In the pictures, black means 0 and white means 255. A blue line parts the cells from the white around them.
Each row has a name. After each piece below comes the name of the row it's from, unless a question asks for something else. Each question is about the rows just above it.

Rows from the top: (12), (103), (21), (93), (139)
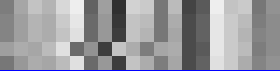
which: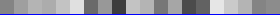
(21)
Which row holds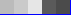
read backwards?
(93)
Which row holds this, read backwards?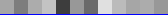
(139)
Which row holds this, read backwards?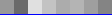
(21)
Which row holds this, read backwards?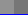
(12)
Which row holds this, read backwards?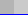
(21)
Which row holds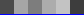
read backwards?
(139)

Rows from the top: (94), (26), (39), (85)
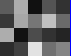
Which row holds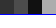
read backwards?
(39)
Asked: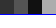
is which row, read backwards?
(94)
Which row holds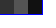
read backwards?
(94)
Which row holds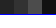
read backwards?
(39)
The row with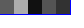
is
(94)
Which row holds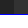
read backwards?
(39)
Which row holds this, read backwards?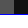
(94)

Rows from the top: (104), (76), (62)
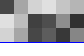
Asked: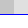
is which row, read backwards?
(104)
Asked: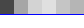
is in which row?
(104)
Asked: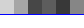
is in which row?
(62)
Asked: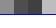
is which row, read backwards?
(76)
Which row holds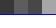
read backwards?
(62)

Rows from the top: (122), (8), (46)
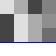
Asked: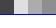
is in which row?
(8)
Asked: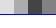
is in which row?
(122)

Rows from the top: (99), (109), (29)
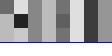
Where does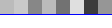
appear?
(29)
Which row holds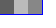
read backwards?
(109)
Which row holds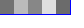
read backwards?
(99)
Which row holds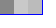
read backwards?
(29)

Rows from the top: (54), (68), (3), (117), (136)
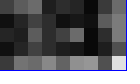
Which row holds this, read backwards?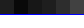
(117)
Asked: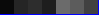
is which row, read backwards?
(54)
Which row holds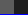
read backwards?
(3)
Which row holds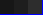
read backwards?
(117)
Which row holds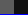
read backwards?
(68)

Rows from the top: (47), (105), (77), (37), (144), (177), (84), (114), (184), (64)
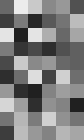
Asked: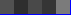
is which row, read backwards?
(37)
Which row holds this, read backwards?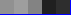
(84)
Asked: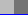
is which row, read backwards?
(105)
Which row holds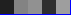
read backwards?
(114)
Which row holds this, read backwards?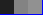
(114)
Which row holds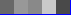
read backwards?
(144)

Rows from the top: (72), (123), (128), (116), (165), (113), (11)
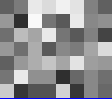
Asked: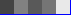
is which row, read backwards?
(128)
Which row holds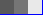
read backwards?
(128)
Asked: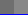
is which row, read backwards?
(113)
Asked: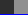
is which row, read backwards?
(113)

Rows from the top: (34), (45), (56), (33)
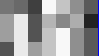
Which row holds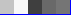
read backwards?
(34)
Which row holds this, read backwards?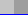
(33)
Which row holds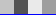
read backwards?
(56)
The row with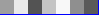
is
(56)
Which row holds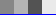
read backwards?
(45)
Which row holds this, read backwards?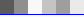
(33)

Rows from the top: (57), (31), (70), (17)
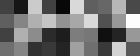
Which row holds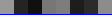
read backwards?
(70)
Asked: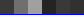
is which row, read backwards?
(17)

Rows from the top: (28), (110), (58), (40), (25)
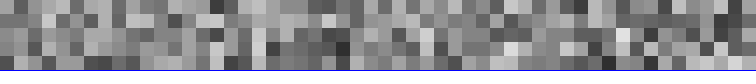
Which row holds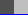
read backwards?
(40)
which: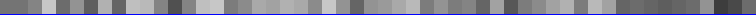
(110)
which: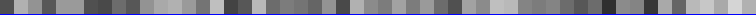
(25)
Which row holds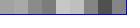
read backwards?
(110)
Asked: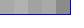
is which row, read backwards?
(110)
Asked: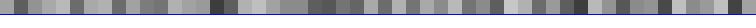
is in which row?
(28)

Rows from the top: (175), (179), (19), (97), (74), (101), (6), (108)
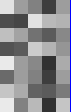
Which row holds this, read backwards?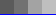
(19)
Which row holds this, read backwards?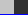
(108)
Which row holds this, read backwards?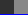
(74)
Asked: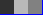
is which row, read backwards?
(108)
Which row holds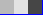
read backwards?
(179)

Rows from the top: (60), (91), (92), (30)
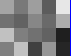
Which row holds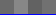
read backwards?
(91)
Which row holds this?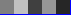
(30)
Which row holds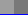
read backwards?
(60)
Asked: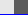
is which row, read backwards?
(60)
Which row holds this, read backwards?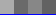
(91)

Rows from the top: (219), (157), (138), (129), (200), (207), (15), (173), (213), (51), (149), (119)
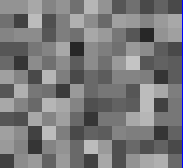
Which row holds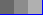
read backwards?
(157)
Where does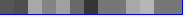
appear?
(213)
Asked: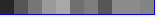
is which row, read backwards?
(138)
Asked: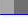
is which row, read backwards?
(138)
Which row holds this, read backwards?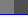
(157)
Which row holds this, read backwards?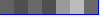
(149)

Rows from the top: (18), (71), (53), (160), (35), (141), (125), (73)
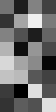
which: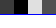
(125)
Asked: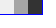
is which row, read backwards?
(71)
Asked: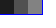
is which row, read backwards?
(53)

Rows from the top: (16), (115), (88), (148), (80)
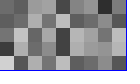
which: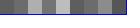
(115)
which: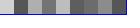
(80)
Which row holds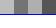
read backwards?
(80)
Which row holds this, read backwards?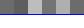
(115)

